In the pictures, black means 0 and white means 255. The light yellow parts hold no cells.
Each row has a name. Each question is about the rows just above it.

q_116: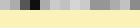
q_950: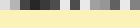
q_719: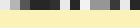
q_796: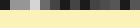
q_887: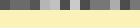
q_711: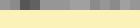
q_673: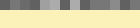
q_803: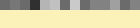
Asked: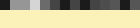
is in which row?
q_796
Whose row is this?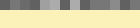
q_673
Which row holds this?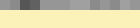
q_711
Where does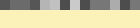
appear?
q_887

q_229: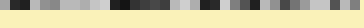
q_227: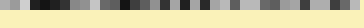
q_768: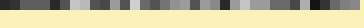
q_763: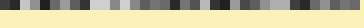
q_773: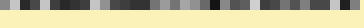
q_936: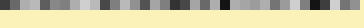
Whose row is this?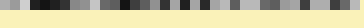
q_227
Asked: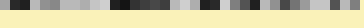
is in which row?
q_229

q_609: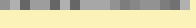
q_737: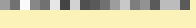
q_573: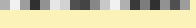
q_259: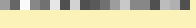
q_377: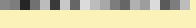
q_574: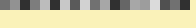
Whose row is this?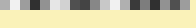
q_573
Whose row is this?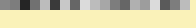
q_377
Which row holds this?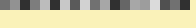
q_574
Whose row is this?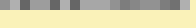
q_609

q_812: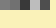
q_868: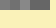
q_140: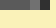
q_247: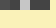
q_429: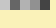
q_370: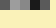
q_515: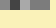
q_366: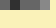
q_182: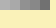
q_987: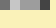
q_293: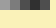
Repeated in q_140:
[90]
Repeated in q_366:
[102]
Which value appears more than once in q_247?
[68]
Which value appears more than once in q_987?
[157]

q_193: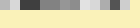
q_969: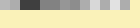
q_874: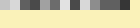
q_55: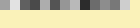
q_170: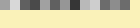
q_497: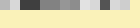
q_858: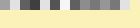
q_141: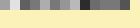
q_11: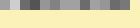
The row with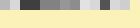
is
q_497
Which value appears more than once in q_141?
[120]
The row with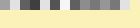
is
q_858
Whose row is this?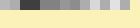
q_969
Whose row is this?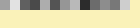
q_55
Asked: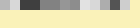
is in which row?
q_193

